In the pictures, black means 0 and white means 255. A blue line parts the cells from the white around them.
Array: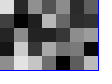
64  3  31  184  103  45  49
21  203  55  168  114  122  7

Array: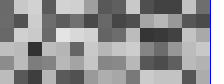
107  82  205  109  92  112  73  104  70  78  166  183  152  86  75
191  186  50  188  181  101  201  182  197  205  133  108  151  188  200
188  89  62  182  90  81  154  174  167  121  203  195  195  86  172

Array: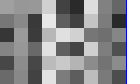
119  137  57  231  94  64  196  124  41
132  151  105  225  96  68  208  126  80
106  136  66  226  124  93  189  122  77

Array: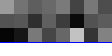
83  87  47  96  60  10  82  92

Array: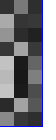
170  53  56
54  164  57
185  24  127
42  163  87

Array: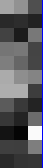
41  45  34
117  120  68
171  142  132
91  57  35
19  5  250
41  51  53

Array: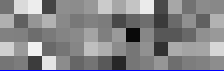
176  96  149  178  137  120  129  124  72  100  110  58  106  144  96  178
208  154  241  105  117  134  191  174  140  118  145  49  171  163  165  215
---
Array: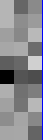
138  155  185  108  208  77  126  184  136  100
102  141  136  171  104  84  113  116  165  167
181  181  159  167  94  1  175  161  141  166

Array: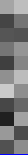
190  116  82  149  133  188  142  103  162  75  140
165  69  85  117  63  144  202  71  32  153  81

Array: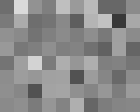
139  168  139  101  117  140  155  135
103  56  160  161  130  105  125  133
103  194  121  97  127  134  151  125
186  180  142  113  174  156  133  102
154  94  126  131  150  82  144  175
191  137  139  127  174  162  165  131
127  116  128  143  123  161  163  150
146  110  115  127  211  151  82  123
218  171  138  120  159  157  135  143
110  122  145  153  116  141  143  138

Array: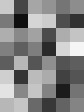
141  50  196  245  94  84  116  132
117  78  173  214  83  65  27  99
147  204  75  42  143  171  130  56
166  213  162  126  85  187  197  105
70  15  137  95  183  53  135  197
202  121  174  128  93  207  227  183

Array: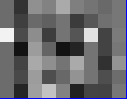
119  119  123  119  148  109  119
105  112  67  67  49  78  67
116  87  226  116  116  116  68
127  59  85  36  170  147  33
170  116  116  19  116  104  130
130  96  61  100  143  78  194
144  106  141  156  169  156  159
50  63  75  18  67  73  37
108  108  242  108  108  108  108

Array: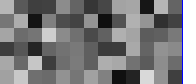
100  66  121  138  108  63
181  48  96  146  141  147
22  148  92  100  91  217
166  177  164  169  114  35
163  82  176  60  168  16
71  15  97  59  174  129
54  148  74  95  95  161
100  67  112  121  123  118
140  77  139  114  110  146
65  128  206  101  61  107
63  19  117  36  198  111
89  173  108  86  105  200
182  118  165  61  168  161
